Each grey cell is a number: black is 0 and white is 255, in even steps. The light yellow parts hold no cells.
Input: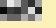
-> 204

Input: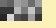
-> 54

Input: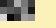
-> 147

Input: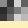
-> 185

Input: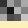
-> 196

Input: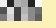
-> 96

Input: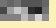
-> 143
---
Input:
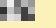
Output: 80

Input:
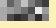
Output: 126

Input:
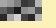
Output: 181

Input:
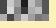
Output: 131

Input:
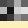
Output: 116

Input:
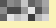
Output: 212

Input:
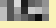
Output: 114
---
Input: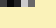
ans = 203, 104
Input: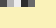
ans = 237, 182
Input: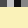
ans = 198, 133
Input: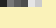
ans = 229, 203
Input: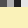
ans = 230, 178
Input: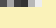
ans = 237, 183
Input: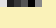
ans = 226, 137
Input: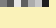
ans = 230, 200
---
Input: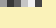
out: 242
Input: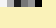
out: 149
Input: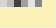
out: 227
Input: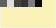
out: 125
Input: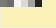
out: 162
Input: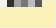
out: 189
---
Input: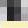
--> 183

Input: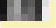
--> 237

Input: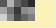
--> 152

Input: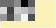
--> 164

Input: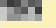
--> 59

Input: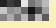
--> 158

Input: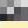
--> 105

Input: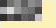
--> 73
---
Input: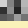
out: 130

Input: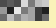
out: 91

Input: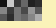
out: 202

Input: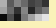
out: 91

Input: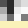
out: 42

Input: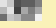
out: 198

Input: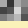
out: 52
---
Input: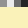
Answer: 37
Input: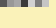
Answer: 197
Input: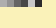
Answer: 44
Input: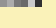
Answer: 49
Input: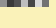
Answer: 114
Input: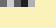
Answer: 177
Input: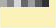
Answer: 50
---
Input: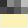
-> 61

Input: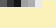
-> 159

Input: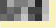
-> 96

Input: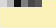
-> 126

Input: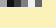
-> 127

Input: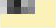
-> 62
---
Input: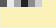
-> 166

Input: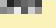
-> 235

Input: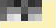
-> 228

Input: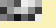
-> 19

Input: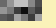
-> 163

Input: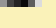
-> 36
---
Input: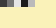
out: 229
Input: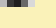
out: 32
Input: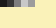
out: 126
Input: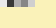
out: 175
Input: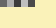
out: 60
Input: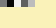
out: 242
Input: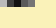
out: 18
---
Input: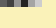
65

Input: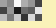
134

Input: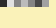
225

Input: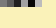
91

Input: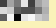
163

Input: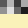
182

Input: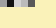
19
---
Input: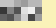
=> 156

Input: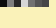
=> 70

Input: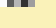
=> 158

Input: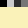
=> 118

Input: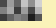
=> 85

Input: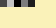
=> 29

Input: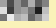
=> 206

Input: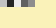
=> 141

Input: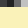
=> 193
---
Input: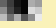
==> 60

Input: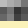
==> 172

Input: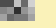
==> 77

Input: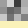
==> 213

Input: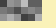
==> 148

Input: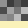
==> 60

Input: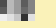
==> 185

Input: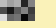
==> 160

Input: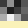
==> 144
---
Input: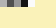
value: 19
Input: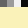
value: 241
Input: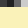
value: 103
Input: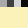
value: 212
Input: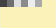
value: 237
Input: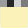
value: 210
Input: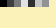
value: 198
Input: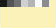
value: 249
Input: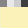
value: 204
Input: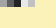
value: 232
